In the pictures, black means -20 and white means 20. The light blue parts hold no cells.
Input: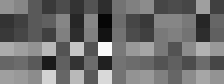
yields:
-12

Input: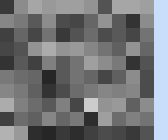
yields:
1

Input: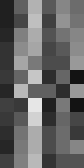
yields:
-15

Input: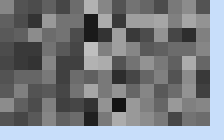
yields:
-5

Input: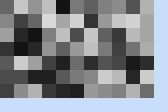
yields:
1

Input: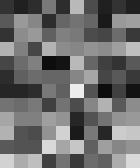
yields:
-6

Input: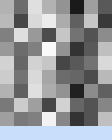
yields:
9
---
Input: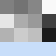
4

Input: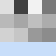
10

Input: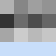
-8

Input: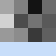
-2

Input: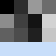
-17

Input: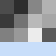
9
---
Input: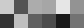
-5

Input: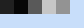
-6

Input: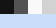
19

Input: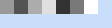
7

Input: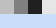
-15

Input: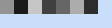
11
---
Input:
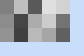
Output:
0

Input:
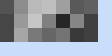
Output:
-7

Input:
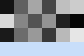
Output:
-17

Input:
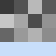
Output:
-11

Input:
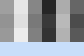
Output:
5

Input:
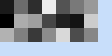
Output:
-16

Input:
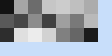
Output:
-17

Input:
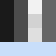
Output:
-16
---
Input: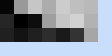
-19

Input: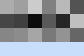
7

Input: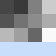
-9

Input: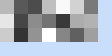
9

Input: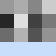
4

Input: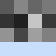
-6
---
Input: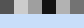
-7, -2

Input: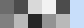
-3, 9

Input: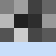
0, -6

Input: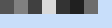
-7, -3

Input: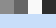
2, -13

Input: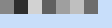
1, -3

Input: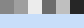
1, -14

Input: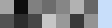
6, 3
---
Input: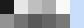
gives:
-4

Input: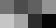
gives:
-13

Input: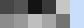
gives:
6

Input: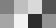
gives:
-13

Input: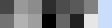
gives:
-15

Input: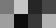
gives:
-11

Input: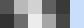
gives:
6

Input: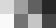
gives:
11

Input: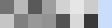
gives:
14

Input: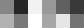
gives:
16
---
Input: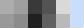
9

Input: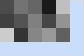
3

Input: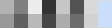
13

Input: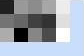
15

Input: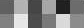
2

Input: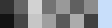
-10

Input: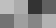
8

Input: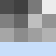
3

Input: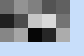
-2
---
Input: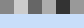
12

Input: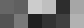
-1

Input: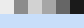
2

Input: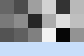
-5

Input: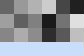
7

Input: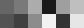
-10
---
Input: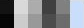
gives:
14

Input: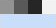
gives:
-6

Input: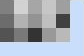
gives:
13

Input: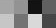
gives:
3

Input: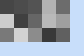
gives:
-8

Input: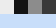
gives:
-17
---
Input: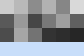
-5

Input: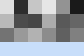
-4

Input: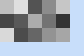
-12

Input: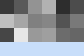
-1

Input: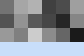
1

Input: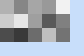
0
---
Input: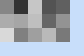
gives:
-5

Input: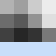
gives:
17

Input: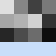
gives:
-1

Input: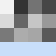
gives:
-9

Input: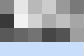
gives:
-1

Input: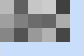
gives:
-10

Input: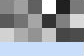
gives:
-1

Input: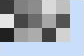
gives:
10
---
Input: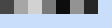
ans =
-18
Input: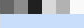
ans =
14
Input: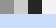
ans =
12
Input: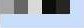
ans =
14
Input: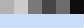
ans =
-9
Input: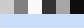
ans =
-12
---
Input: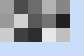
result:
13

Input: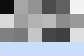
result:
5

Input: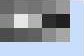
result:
16

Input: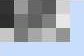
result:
-2

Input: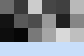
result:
-6

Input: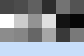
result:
12

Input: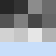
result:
0

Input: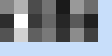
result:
20

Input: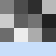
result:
-5

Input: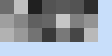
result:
1
